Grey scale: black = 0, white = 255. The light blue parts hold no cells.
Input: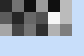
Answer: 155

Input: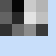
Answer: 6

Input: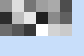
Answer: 159

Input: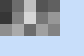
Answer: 191

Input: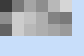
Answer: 142

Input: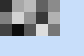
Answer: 187

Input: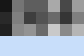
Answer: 169

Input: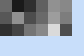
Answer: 96

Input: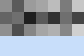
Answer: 188
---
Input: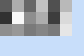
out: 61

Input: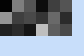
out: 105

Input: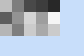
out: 158

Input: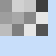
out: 137

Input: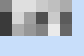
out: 202

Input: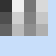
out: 130
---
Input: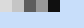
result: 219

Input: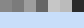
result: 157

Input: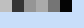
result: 53

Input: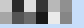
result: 84

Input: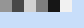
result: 72

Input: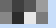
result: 156

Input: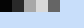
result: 4

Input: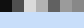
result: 218

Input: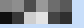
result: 56

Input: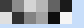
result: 49
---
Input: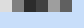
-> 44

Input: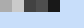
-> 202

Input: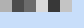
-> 107

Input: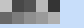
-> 124

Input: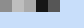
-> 190

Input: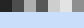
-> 87

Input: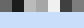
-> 166
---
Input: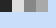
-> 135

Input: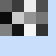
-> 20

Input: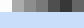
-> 79

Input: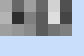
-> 69

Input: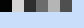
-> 47

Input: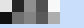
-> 37

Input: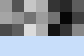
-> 18

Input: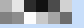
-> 44

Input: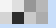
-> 150
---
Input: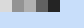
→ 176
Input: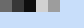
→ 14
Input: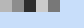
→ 46
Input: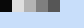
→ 179
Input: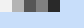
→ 86
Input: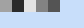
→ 227
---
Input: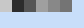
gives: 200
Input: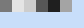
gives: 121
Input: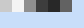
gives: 202
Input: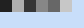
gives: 33
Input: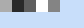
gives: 172
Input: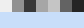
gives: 239
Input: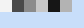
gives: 243
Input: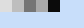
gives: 222
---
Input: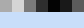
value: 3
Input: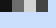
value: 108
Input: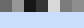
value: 216
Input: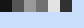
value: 113
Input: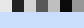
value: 191
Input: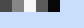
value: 246
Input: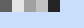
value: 161
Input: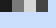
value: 121
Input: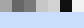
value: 210
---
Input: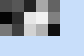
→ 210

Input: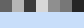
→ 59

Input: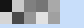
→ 150

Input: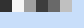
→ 160

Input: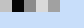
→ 139

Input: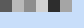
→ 142
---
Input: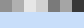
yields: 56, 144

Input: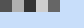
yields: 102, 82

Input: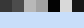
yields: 24, 55

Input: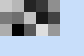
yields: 143, 173

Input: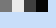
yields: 5, 119

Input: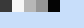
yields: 4, 57

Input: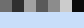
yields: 11, 110

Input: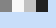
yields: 33, 131

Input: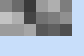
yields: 125, 155
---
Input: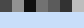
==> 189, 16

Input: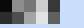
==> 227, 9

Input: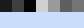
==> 208, 5

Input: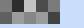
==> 195, 45

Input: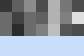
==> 222, 43

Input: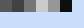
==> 202, 14

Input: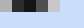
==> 200, 21

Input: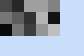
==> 191, 10
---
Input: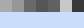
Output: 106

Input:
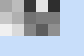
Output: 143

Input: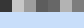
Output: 125

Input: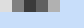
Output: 128

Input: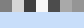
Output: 149

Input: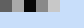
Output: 137

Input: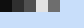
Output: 80
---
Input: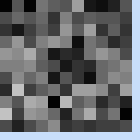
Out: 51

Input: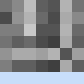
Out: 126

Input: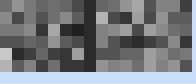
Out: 120

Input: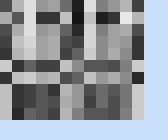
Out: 77

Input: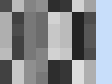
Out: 175

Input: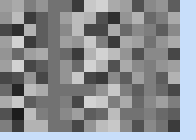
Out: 71

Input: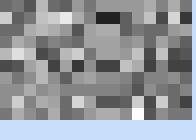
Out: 107
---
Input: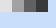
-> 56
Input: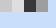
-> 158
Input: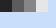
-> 230
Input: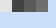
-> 111
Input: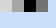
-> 114
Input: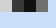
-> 112
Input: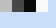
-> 249
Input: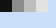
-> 226
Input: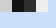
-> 238
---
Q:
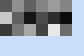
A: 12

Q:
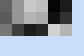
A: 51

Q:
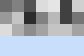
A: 117

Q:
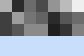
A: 108

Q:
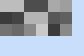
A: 96

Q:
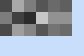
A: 146

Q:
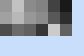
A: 45
